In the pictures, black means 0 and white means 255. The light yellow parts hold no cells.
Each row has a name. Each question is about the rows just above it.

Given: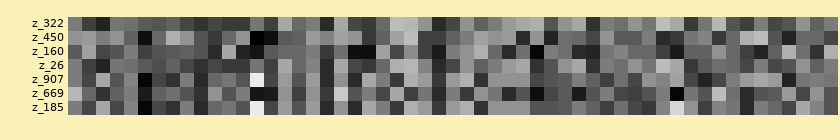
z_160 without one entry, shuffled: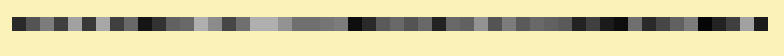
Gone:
[131]
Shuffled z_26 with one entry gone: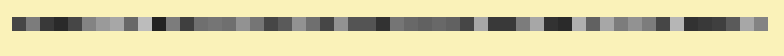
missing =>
[78]
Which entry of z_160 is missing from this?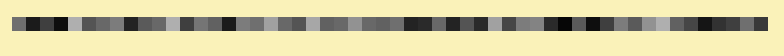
[139]

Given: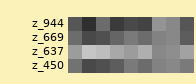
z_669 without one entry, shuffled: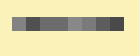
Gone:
[101]
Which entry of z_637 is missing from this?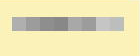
[162]
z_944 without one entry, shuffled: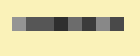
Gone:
[67]
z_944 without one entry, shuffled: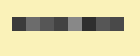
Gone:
[148]
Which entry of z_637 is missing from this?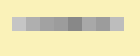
[142]
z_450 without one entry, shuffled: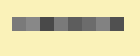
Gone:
[114]

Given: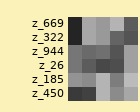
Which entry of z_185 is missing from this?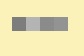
[187]
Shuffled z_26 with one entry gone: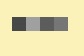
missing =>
[78]

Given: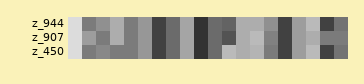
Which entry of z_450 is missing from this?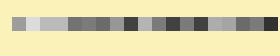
[136]
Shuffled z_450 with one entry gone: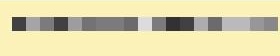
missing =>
[180]
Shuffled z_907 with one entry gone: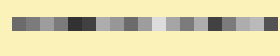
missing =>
[129]

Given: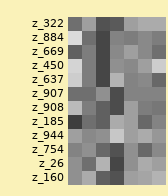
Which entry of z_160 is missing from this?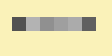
[165]
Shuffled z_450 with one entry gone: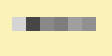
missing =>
[205]
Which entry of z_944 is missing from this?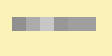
[137]
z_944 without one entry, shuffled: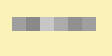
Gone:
[151]
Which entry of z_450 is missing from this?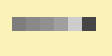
[212]
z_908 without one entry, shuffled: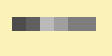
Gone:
[119]

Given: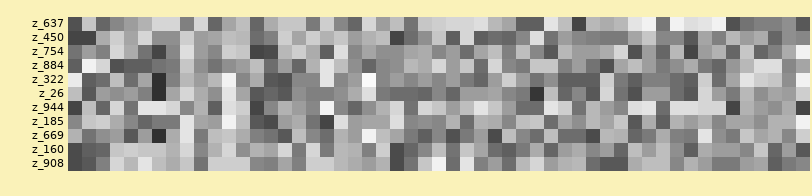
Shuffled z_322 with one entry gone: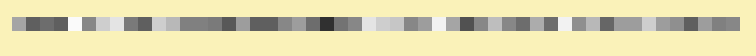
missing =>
[234]
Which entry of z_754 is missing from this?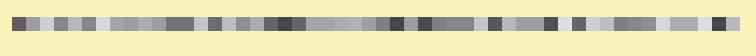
[242]
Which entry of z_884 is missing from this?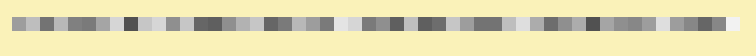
[151]

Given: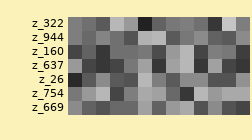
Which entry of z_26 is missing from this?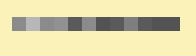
[41]
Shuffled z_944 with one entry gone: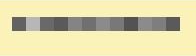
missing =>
[177]
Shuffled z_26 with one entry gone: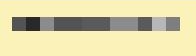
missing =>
[145]
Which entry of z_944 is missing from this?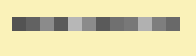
[132]
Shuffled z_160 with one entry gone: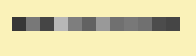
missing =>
[62]
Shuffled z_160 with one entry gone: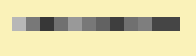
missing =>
[76]

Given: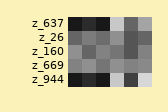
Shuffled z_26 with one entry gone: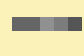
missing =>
[109]
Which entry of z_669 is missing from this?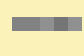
[137]
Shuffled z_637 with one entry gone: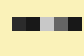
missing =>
[164]
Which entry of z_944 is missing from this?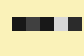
[200]
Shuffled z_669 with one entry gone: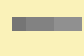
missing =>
[137]
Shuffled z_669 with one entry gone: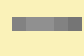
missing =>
[137]

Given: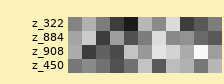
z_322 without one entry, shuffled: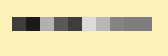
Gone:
[138]
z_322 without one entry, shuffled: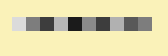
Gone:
[132]
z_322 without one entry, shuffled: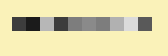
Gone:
[132]

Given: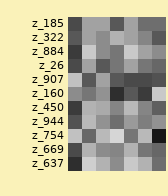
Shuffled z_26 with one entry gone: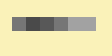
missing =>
[103]
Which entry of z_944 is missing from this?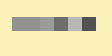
[126]
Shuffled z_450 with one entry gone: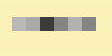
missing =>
[95]
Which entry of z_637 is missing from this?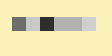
[140]
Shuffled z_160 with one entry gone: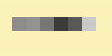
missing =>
[46]
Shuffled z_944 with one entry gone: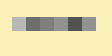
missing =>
[154]
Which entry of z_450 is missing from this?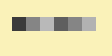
[170]

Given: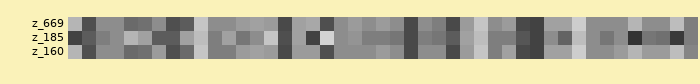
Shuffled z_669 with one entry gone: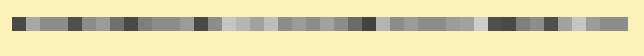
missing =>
[92]
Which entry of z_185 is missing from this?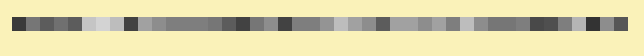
[99]
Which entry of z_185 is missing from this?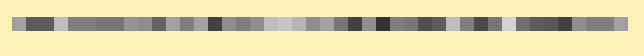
[58]
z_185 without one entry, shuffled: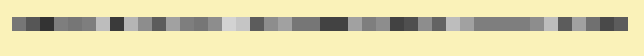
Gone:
[148]
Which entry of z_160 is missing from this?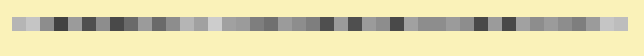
[133]

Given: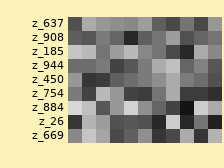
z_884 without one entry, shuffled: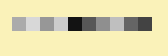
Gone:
[210]
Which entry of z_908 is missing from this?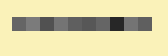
[157]
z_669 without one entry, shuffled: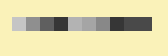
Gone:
[171]
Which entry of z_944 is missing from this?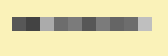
[130]
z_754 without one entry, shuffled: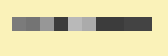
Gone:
[47]
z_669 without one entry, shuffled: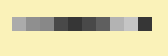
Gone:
[165]

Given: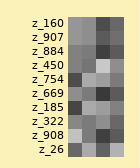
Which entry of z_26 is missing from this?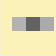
[104]
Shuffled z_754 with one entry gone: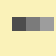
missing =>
[170]
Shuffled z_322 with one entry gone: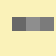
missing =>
[135]
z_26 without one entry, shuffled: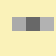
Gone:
[98]

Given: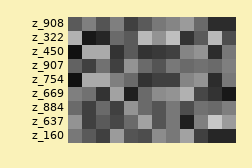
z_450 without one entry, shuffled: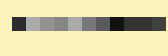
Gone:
[57]
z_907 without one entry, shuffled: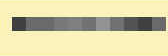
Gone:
[98]

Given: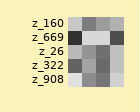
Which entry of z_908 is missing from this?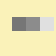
[208]
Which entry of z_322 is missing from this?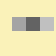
[105]

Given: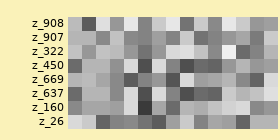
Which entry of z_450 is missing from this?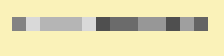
[145]
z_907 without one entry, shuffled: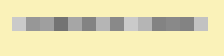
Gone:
[123]
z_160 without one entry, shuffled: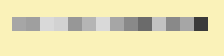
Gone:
[173]
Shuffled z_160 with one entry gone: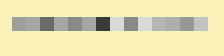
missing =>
[210]
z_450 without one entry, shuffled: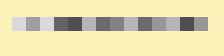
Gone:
[145]

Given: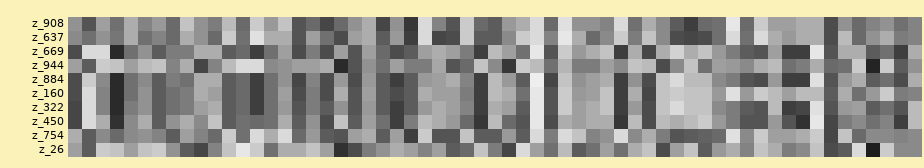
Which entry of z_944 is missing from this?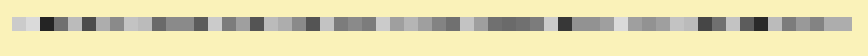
[167]
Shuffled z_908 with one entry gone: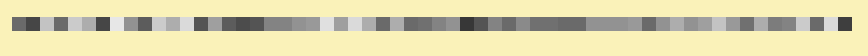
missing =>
[187]
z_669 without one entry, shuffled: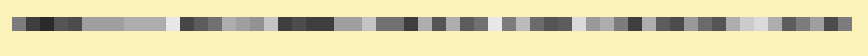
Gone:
[210]
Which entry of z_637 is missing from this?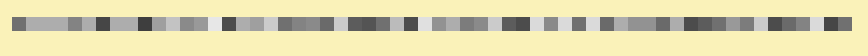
[118]
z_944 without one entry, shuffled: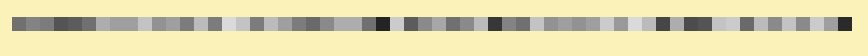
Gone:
[181]
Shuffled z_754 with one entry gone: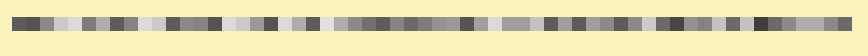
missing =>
[98]

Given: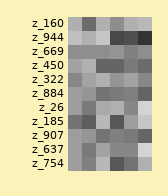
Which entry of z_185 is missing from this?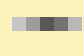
[94]
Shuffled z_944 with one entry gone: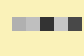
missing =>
[79]
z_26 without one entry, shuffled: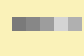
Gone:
[170]

